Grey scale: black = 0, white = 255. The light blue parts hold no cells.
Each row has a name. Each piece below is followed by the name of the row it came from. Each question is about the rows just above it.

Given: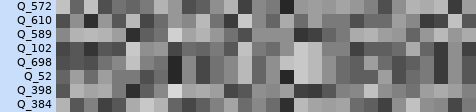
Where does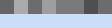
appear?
Q_610
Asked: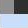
Q_610
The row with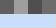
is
Q_52
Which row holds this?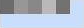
Q_610
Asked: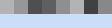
Q_572

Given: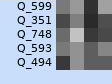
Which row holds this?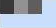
Q_494
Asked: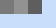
Q_593
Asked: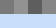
Q_593
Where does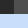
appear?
Q_351

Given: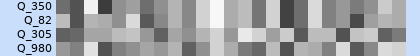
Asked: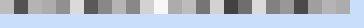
Q_82
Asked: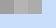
Q_82
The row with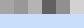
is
Q_980
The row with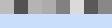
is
Q_980
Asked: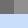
Q_350
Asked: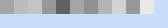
Q_305

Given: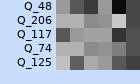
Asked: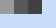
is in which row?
Q_125
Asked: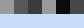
Q_48
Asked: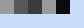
Q_48

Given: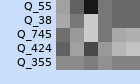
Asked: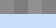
Q_355
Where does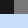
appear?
Q_55
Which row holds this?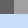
Q_424
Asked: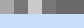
Q_38

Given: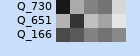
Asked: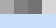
Q_730
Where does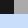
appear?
Q_730
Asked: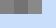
Q_166
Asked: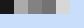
Q_730

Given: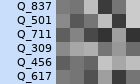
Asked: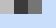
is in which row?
Q_837
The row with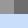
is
Q_309
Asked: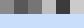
Q_501
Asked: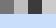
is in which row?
Q_501
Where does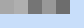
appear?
Q_309
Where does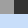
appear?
Q_711

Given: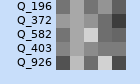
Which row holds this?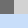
Q_926
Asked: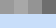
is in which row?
Q_372
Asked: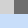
Q_582

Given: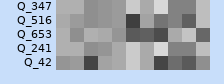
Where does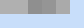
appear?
Q_241
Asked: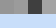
Q_516
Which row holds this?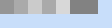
Q_241
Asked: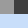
Q_516
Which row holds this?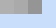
Q_653
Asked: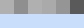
Q_653
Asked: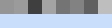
Q_516

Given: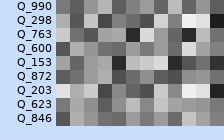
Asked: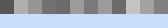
Q_846
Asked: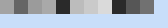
Q_153
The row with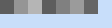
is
Q_990
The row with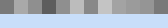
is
Q_623
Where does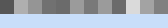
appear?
Q_600

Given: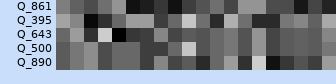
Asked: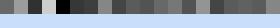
Q_643
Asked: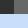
Q_395
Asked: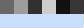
Q_890
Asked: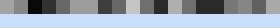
Q_395
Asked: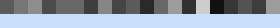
Q_890
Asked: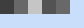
Q_500
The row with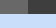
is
Q_500

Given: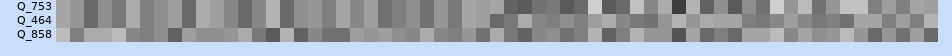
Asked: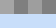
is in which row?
Q_464
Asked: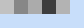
Q_753
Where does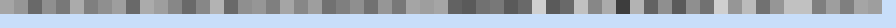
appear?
Q_753

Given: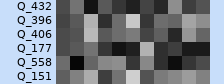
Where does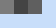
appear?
Q_406
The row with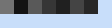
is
Q_432
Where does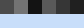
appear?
Q_432
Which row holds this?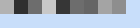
Q_396
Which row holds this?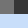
Q_177

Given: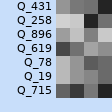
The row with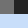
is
Q_431
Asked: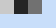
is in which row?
Q_258
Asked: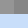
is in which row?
Q_19
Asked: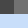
Q_619

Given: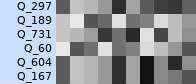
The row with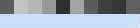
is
Q_297
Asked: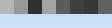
Q_297
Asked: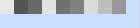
Q_189
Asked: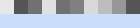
Q_60
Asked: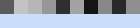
Q_604
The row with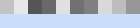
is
Q_189

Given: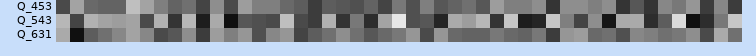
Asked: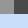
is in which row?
Q_631
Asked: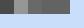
Q_631
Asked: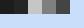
Q_543
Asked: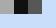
Q_543

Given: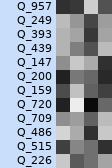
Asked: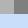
Q_439
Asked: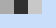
Q_486
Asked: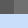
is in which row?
Q_226
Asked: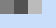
Q_439

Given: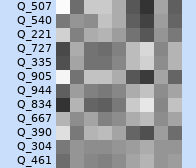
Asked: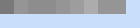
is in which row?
Q_304
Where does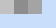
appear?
Q_944

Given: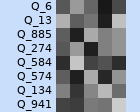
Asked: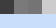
Q_941
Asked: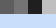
Q_13
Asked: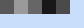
Q_6
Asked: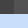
Q_584
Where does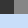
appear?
Q_134

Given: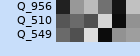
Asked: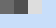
Q_549
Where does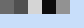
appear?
Q_510
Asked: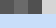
Q_510

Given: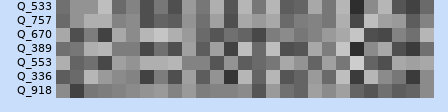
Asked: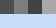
Q_670
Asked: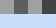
Q_389
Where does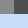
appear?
Q_757

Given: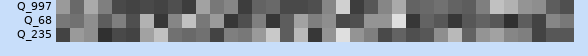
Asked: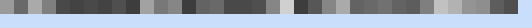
Q_997
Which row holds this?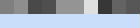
Q_68
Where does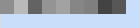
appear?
Q_235

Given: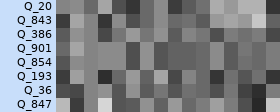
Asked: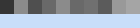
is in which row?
Q_843
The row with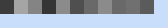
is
Q_843
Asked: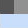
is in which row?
Q_36
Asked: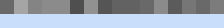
Q_901

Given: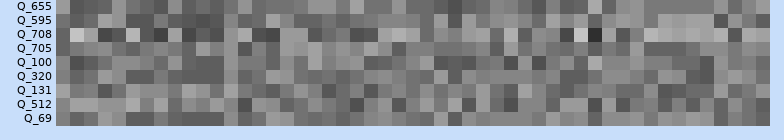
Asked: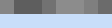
Q_320
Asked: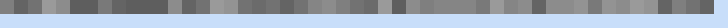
Q_69
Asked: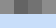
Q_512
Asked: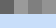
Q_705
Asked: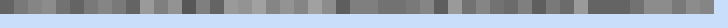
Q_705
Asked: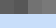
Q_100
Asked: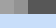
Q_595

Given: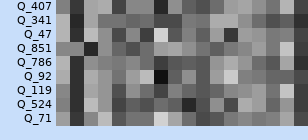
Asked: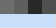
Q_524
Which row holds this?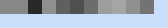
Q_407

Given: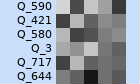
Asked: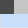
Q_590
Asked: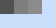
Q_580
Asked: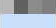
Q_421
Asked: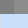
Q_580
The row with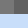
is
Q_3

